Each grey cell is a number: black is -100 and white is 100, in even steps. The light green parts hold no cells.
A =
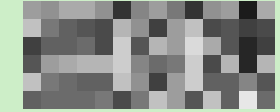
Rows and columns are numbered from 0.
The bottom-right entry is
-16
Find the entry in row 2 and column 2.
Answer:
-24
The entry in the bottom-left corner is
-24
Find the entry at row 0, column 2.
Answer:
33
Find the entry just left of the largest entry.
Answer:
-24
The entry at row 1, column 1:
-6
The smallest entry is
-79
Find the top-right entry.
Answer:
33
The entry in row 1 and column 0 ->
51
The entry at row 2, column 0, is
-50
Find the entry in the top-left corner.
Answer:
23
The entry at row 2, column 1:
-24
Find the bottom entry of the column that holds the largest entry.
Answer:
81

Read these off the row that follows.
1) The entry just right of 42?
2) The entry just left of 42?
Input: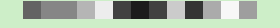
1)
86
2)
5

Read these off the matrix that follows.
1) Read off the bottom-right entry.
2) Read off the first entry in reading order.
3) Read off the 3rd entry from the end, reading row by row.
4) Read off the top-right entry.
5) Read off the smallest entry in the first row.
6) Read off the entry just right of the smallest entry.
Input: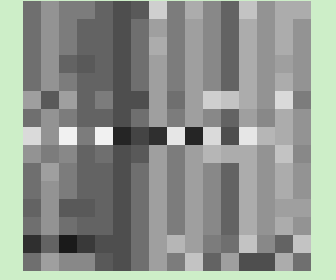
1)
-13
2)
-13
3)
-39
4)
35
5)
-39
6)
-55

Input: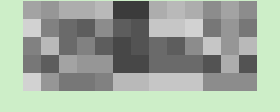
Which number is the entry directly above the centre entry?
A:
-35
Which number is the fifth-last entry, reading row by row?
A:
55
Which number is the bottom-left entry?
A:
65
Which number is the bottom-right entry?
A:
10
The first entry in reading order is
28
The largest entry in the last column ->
45
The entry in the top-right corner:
10
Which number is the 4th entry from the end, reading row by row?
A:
55
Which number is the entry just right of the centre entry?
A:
-17
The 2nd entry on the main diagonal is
1
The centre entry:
-35

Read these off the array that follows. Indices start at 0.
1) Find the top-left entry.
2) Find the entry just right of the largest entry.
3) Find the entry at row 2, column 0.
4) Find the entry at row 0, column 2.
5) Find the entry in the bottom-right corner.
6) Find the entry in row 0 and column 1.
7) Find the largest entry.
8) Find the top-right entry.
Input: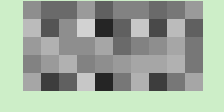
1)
11
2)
-71
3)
21
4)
-17
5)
30
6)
-17
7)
65
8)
21

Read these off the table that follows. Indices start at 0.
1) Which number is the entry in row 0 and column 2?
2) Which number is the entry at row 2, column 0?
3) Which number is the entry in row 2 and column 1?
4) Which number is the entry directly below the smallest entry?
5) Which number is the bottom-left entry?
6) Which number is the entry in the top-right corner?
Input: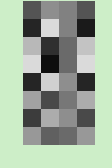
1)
1
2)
44
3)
-63
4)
63
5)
19
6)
-34
